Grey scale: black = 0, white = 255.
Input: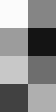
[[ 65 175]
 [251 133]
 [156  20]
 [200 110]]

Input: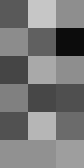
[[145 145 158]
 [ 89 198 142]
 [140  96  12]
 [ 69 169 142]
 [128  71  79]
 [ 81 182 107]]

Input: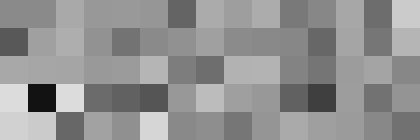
[[209 203 103 162 144 214 137 142 118 149 170 159 155 136 113]
 [138 138 169 152 153 150 100 171 158 172 121 135 167 109 203]
 [ 88 160 174 146 115 138 145 160 139 137 135 103 165 118 181]
 [168 166 165 153 155 181 125 110 178 179 131 117 156 164 135]
 [220  18 220 107  97  85 152 188 159 152  97  63 157 114 148]]

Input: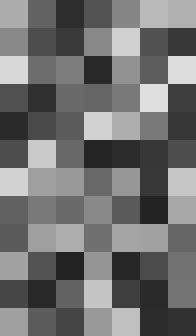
[[160  92  69 153 192  44  49]
 [172  99  45  82 134 185 177]
 [137  77  58 136 208  81  57]
 [216 109 124  40 146  93 220]
 [ 81  48 106 101 121 222  62]
 [ 42  74  91 210 174 121  54]
 [ 78 201 104  37  44  55  77]
 [210 159 153 105 151  56 198]
 [ 97 121 106 137  90  36 168]
 [ 90 159 173 111 164 162 101]
 [162  82  35 149  39  75 114]
 [ 71  40  98 197  63  43 116]]

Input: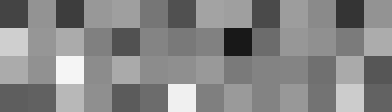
[[ 94  97 184 143  91 108 240 127 154 131 152 115 204  98]
 [ 68 147  61 152 159 118  80 163 159  74 157 138  52 147]
 [207 150 171 128  81 132 121 129  24 108 151 144 123 172]
 [171 145 245 140 170 140 143 153 122 131 132 112 170  86]]

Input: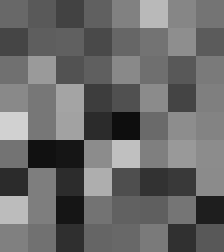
[[128 113  47 101 104 122  48  88]
 [104  89  66  96 129 185 134 116]
 [ 69  94  96  73 102 115 142  91]
 [112 154  82  95 137 111  88 122]
 [137 119 164  61  80 139  68 127]
 [209 119 162  43  14 106 141 131]
 [115  17  21 140 192 127 153 140]
 [ 43 126  44 174  78  50  57 139]
 [188 126  21 115  97  95 117  30]]
